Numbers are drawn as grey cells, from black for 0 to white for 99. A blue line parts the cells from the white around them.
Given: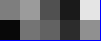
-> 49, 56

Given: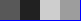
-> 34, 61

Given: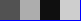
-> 32, 80

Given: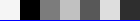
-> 95, 18

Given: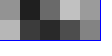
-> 57, 51

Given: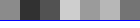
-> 54, 45

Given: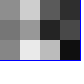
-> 55, 6
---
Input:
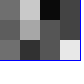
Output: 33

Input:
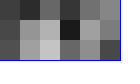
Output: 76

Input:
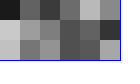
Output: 57

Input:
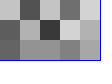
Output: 57

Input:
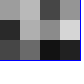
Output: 7

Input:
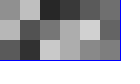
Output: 78
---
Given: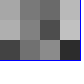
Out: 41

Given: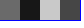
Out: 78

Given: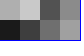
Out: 32

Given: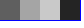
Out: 78

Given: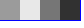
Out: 46

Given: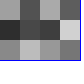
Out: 66

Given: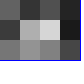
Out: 31

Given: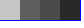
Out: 29

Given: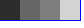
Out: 49
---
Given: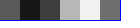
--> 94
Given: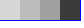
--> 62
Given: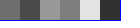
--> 88
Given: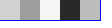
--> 16
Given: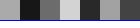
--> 63
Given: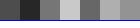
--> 68
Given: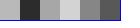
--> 52
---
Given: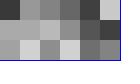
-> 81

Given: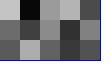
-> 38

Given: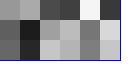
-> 70

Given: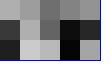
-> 72

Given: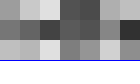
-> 58

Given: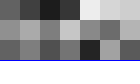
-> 14

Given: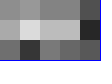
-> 47

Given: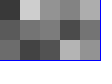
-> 32

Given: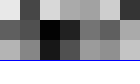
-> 60
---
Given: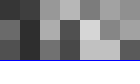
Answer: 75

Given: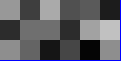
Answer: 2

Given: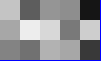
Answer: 65

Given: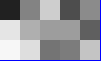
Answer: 48

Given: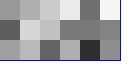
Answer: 18

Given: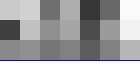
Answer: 50

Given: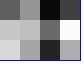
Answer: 14

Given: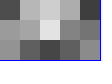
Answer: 37

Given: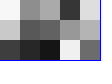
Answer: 93

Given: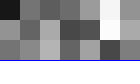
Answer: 28
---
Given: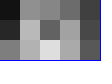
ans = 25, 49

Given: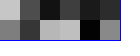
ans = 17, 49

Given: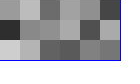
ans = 27, 80

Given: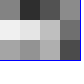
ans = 54, 64

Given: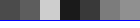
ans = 56, 29

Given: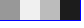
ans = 11, 59

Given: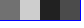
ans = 29, 44

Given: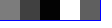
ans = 37, 48
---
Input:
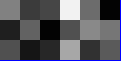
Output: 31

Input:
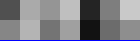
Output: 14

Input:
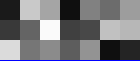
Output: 28

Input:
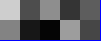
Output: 55

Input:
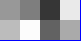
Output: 49

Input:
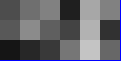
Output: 26

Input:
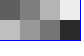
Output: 49

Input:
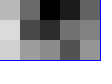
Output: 17
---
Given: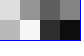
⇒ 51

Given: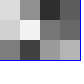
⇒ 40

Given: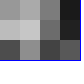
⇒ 13

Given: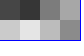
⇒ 65

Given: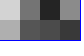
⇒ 54

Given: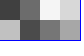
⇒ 84

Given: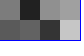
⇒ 62

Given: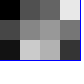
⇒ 46

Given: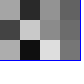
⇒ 42

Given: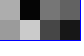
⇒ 38
